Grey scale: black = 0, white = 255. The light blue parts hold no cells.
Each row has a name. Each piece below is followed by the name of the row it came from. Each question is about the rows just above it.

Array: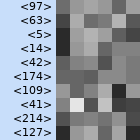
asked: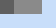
<174>
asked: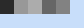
<14>
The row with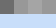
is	<97>
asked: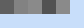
<42>
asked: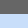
<174>

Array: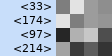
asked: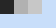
<97>
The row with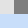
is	<174>
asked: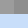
<33>
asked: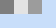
<33>
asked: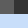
<214>
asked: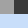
<214>
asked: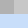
<97>

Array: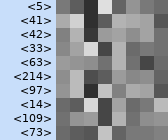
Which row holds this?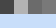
<33>
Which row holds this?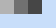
<63>
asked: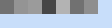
<109>

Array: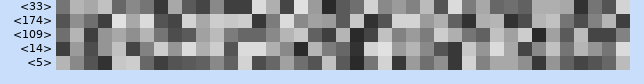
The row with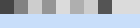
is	<14>
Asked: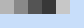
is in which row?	<14>
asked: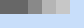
<109>

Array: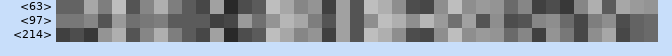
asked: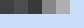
<63>
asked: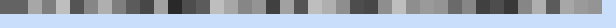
<63>

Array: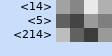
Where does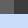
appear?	<214>
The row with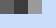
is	<214>
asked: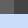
<5>
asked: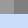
<5>
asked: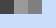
<5>

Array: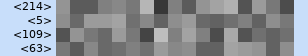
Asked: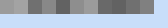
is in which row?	<5>
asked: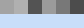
<214>
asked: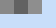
<5>

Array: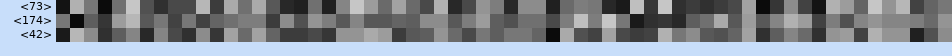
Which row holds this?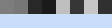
<73>
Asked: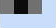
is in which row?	<73>

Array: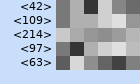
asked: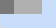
<109>
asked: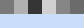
<42>
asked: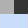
<42>
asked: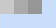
<214>
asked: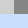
<42>

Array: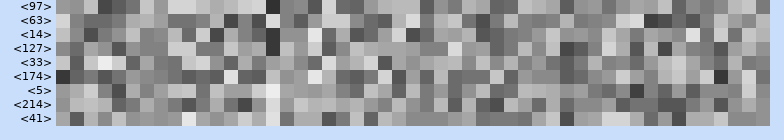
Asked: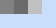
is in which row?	<5>
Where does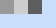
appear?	<127>
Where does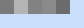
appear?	<33>
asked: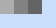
<14>
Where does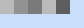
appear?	<214>

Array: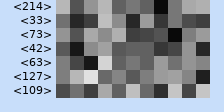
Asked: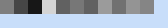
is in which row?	<63>
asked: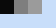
<73>
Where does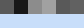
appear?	<42>
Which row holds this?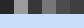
<33>
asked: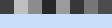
<33>
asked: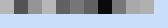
<214>

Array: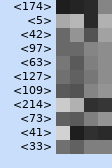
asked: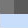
<63>
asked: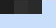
<41>

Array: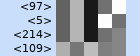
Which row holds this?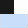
<5>
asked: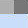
<109>
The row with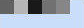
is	<214>
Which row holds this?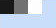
<97>
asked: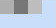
<109>

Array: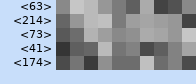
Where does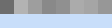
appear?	<73>
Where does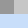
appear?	<73>

